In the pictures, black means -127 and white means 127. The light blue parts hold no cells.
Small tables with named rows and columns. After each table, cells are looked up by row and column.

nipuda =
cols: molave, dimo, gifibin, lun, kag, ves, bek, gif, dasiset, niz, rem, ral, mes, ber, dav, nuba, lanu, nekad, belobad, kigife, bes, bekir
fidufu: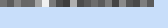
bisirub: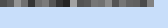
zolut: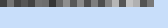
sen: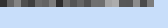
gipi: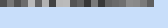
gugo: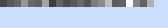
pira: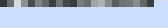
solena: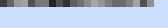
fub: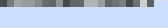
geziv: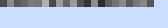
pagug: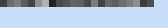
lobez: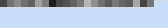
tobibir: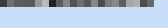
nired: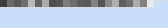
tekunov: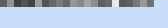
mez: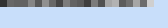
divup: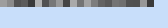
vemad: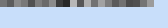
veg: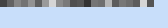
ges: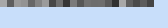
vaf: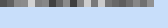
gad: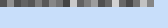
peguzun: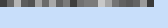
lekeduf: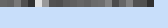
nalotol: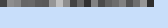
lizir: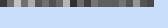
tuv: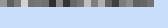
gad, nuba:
-23
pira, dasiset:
-11
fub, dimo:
-6
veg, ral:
-42
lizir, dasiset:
-23
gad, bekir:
5
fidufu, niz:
-66
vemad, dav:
34
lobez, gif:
-98
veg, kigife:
-35
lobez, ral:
-7
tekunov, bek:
-44

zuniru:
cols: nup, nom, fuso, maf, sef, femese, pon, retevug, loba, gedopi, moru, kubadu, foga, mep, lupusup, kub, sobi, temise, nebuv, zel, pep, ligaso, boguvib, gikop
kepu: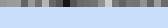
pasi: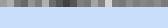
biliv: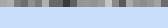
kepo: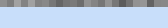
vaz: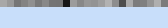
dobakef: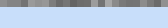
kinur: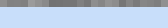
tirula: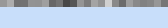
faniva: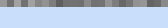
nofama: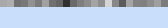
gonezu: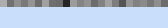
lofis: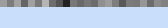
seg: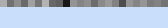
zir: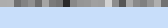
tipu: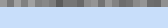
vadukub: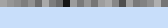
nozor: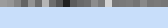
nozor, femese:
-18
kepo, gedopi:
-11
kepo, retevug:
-8
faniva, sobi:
-2
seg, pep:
21
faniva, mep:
-13
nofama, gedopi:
-79
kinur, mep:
14
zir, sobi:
13
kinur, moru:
-10
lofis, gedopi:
-93
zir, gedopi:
-86
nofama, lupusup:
14
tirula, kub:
80
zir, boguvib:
47
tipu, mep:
21
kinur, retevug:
-13
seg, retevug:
-23
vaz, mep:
19

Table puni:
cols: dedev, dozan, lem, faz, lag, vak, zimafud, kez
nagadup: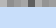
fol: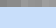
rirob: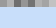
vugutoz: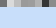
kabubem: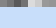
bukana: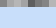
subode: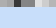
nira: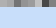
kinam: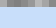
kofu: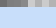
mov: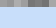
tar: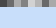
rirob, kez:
66
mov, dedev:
31
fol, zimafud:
30
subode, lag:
4
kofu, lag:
76
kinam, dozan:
7
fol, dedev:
5
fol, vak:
17
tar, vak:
53
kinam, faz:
10
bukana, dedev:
6
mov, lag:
-9
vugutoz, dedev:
-13
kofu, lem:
0
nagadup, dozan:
15
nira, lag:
28
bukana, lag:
-33
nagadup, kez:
30
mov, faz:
30
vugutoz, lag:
29

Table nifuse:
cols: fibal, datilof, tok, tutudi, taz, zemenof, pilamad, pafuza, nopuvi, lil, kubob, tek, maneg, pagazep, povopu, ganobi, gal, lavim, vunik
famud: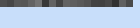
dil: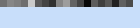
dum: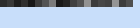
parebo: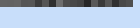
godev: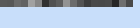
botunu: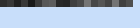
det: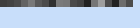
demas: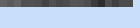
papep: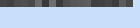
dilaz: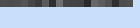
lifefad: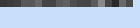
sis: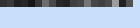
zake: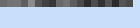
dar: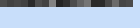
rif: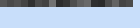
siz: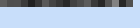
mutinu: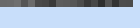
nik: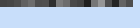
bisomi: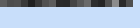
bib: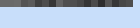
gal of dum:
21
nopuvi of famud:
-59
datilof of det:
-60
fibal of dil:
-15
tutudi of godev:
-29
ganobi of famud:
-55
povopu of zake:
-77
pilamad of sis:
-18
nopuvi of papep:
-69
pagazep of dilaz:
-24
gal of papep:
-67
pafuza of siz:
-59
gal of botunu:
-11
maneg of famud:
-44
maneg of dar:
-10
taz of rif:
-79
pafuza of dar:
3
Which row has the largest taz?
dil

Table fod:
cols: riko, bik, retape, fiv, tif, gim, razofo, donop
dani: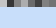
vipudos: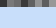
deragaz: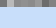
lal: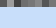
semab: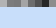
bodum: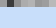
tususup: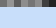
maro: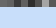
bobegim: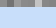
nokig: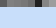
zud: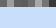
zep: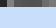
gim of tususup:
13
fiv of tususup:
13
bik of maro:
-30
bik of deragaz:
58
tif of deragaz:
11
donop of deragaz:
2
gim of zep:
-45
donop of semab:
13
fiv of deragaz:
16
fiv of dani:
45
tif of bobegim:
8
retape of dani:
4
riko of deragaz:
-8

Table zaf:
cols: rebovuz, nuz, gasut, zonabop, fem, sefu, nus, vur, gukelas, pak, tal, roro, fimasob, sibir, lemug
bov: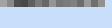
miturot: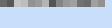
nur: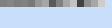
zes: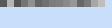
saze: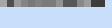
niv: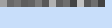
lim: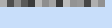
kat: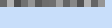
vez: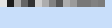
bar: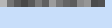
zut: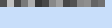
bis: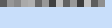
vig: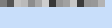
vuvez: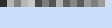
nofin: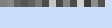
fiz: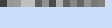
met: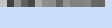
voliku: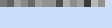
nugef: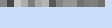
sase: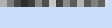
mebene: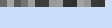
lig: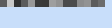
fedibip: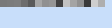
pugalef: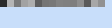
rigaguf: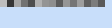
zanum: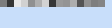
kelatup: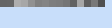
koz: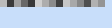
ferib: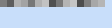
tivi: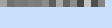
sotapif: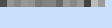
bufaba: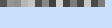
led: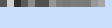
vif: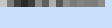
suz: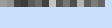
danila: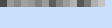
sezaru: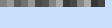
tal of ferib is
69
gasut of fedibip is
-2
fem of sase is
-64
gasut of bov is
-49
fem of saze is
-7
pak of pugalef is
0
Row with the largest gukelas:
bufaba

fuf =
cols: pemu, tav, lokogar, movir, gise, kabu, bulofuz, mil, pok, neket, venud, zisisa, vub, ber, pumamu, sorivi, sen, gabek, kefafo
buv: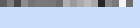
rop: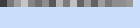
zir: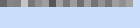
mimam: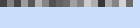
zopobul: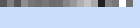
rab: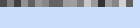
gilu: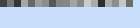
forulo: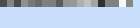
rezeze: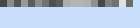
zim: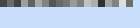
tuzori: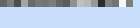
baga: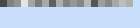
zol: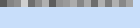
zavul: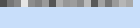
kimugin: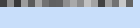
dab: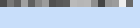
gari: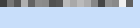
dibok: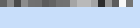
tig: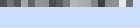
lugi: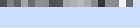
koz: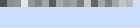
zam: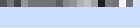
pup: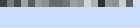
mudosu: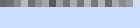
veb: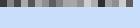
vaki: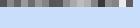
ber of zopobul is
40
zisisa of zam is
48
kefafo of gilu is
-18
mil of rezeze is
-47
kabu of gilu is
29
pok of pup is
-22
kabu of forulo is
-20
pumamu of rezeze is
-56
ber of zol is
-18

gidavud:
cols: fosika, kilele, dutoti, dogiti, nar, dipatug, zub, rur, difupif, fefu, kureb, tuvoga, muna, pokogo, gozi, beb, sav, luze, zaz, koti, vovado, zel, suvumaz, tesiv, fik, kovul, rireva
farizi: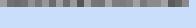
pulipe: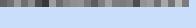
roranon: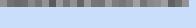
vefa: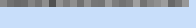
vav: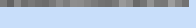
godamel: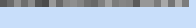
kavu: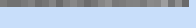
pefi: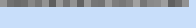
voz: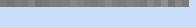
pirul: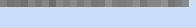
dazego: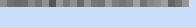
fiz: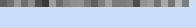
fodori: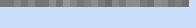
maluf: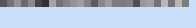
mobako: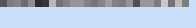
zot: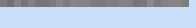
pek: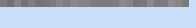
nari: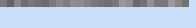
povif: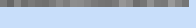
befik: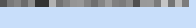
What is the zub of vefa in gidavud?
14
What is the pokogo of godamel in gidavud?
-23
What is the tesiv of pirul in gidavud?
16
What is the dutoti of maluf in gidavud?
19
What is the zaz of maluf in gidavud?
1
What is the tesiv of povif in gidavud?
-7
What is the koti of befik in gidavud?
-48
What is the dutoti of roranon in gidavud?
-21
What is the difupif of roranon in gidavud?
24
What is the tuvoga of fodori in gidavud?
-8
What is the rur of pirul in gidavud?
-20
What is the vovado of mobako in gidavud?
24
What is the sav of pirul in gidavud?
-2
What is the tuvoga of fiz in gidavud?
17
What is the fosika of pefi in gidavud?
21
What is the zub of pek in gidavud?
-10
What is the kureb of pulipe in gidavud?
15
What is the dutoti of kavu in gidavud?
-14

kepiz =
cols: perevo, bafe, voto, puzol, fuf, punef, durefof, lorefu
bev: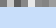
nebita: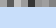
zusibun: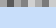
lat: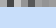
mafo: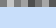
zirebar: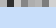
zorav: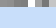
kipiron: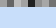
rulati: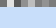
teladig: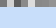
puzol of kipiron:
34
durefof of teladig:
10
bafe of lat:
-56
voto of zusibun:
40
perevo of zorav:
18
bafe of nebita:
-36
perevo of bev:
-5
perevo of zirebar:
54
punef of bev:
11
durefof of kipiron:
39

